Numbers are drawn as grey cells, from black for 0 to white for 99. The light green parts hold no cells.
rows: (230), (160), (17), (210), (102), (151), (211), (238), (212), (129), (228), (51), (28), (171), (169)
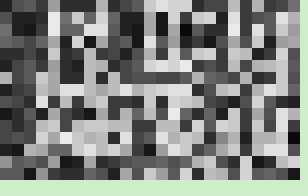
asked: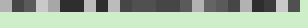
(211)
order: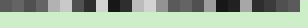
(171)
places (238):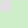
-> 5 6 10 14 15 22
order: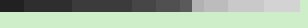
(102)
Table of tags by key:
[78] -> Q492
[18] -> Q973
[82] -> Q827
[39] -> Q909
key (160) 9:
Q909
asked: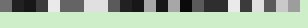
(17)
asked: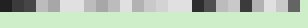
(238)

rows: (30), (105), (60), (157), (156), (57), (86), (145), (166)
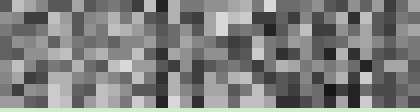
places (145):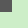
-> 7 11 12 19 23
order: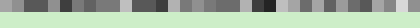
(60)
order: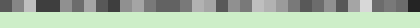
(60)
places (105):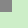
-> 1 7 25
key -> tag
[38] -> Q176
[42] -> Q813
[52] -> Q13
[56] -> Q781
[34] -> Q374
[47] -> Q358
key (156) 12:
Q176
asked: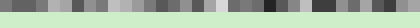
(60)

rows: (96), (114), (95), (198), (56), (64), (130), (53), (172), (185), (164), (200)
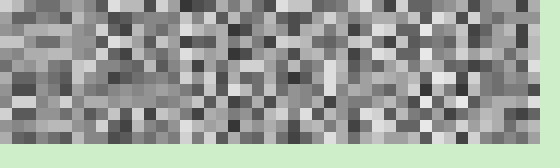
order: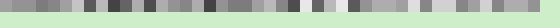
(172)
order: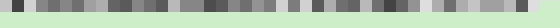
(200)
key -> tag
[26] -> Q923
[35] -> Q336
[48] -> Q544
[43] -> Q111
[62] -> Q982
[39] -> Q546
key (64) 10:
Q111
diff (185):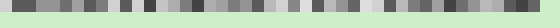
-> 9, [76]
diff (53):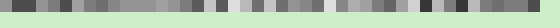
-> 11, [52]
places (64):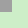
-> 1 17 19 22 32 42
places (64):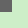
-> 11 31 37

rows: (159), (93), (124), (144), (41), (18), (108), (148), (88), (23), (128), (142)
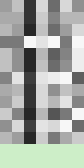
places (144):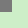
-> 0 1 5
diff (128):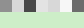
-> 2, [24]
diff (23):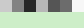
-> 5, [47]
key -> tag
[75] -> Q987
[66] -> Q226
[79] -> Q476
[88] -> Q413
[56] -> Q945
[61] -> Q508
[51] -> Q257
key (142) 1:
Q508
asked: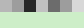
(124)

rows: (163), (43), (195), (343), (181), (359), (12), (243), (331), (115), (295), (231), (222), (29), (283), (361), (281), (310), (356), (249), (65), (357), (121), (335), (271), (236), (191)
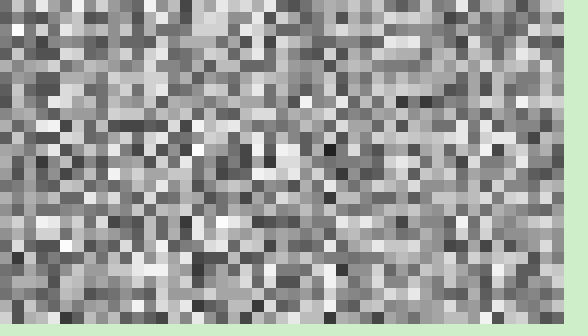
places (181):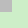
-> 20 23 32 37 39
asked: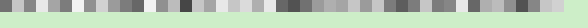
(163)
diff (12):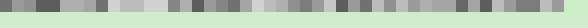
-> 8, [48]
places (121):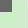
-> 1 19 32 40
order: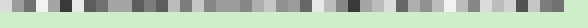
(236)
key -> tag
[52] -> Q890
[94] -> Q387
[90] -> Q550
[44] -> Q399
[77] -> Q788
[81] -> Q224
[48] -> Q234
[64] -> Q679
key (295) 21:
Q399

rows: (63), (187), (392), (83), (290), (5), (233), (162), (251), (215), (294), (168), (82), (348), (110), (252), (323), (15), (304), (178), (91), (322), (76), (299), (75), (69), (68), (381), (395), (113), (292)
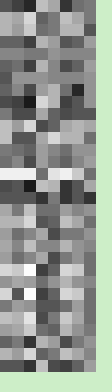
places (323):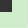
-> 3 5 7
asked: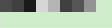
(251)
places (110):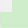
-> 0 1 2 5
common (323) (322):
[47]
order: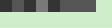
(323)
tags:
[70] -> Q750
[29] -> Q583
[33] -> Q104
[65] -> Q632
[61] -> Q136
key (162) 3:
Q136
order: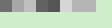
(304)

